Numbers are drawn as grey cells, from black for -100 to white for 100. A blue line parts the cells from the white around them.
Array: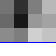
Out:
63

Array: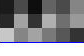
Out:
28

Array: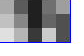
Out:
-55

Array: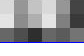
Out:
-64

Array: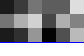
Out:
18

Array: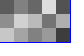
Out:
1

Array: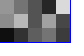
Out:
-26

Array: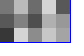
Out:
10
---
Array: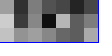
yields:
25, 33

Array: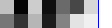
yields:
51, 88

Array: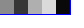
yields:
9, -93

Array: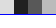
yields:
73, 47

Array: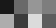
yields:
-81, -27

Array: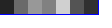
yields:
-72, -62

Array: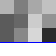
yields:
41, -66

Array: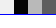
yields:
88, -26

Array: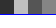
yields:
-62, 4
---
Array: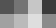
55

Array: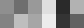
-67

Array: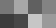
-25

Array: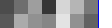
42

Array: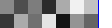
89

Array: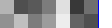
-56

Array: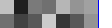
16

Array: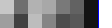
-23

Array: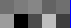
-22
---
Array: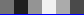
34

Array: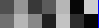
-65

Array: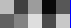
-41

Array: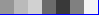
0

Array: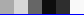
-64

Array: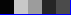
-70

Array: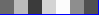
11

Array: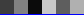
-26

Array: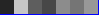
-8
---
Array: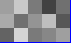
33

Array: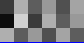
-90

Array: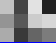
16

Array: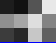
12

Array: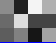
-17

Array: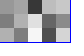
-1

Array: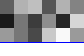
-80

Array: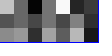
-35
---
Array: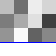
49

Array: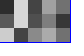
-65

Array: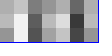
37

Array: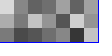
70

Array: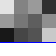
78

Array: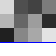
70

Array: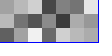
27

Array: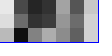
82

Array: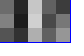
-15

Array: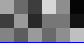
31
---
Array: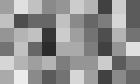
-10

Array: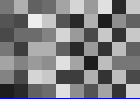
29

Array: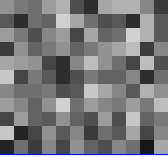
-46

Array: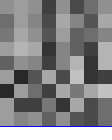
-69

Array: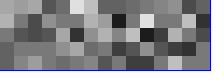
-5
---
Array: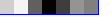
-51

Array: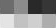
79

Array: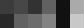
-87

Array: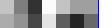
53

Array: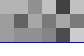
-49

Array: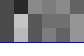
8

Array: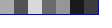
18

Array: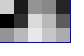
-71

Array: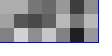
19
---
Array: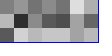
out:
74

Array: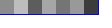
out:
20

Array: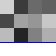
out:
-17

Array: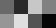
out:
56

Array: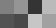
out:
-59

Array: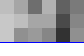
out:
-24

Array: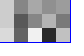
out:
13
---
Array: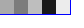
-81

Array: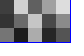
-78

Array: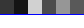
-84

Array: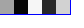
-95

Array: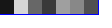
-83

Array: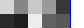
-76

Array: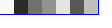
-67

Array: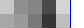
-58
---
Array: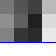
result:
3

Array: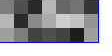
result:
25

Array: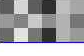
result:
-18

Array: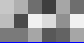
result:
-4

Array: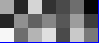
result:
94

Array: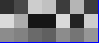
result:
10

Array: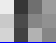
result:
66

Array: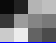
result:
59

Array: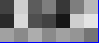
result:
26
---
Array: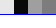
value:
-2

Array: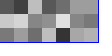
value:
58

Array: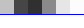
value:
52

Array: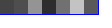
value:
-11

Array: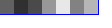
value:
19

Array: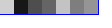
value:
17

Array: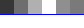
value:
12

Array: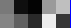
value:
21

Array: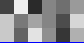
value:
68
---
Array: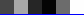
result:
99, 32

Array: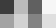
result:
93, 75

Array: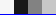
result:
93, 56

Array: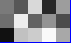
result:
95, 87

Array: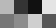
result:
79, 62

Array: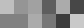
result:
58, 50

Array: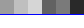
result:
68, 50
